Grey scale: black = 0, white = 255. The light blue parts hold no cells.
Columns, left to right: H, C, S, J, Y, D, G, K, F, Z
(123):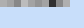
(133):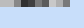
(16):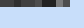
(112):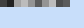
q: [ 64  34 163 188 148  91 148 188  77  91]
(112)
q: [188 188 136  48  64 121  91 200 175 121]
(133)
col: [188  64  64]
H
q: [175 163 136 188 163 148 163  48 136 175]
(123)

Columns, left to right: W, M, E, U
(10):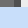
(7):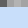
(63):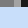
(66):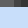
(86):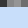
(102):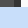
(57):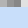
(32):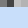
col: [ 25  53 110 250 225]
U
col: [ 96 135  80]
M

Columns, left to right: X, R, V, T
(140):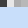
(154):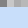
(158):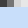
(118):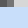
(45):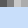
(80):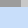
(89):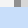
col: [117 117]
R
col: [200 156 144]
V
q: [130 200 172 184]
(154)
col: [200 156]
V
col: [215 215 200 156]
V
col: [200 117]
R
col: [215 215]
V

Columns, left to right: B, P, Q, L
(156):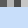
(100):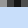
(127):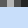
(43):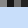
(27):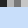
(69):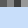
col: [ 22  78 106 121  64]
Q
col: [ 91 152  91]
B

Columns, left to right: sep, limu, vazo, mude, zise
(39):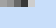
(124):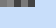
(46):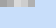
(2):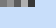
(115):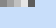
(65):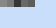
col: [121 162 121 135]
sep
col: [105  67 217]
vazo

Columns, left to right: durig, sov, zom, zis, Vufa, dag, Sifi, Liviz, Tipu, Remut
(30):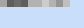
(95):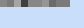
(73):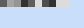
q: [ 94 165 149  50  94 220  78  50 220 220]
(73)

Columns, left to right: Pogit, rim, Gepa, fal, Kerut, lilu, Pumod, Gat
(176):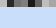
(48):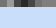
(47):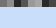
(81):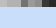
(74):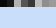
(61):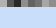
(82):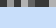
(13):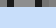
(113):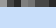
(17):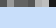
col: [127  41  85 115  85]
fal
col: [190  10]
Pogit
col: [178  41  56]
Gepa
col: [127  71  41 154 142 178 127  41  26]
Gat

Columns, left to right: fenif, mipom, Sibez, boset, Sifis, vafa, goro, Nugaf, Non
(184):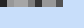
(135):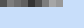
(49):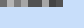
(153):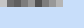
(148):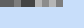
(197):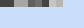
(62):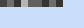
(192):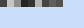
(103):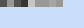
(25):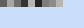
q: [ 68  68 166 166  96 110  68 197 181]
(197)
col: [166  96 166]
boset
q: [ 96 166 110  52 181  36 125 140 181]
(25)
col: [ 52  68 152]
goro
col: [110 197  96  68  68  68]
fenif
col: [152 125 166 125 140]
goro

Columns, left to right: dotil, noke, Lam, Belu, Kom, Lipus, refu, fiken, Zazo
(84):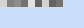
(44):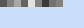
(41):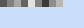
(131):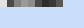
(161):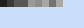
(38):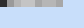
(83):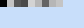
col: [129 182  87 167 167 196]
Zazo
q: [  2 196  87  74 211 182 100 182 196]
(83)
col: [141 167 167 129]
Lam

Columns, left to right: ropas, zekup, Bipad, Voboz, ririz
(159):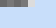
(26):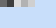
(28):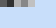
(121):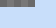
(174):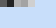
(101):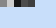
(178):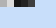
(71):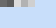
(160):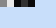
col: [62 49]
zekup
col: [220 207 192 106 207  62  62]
ririz
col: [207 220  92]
zekup
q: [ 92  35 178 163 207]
(174)

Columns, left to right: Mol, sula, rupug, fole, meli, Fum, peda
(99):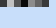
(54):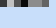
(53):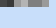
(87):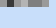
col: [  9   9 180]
fole
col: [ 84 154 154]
rupug
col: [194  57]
sula
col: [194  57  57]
sula
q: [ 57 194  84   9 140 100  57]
(99)
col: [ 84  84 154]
rupug

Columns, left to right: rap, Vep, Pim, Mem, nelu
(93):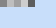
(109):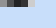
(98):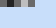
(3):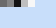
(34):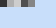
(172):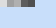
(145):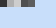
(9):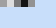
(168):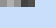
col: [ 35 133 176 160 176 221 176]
Vep
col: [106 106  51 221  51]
rap

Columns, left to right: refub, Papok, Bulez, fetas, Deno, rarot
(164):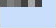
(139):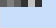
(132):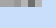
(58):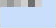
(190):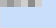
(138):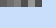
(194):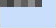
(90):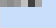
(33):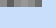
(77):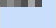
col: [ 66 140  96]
Papok
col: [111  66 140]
Papok

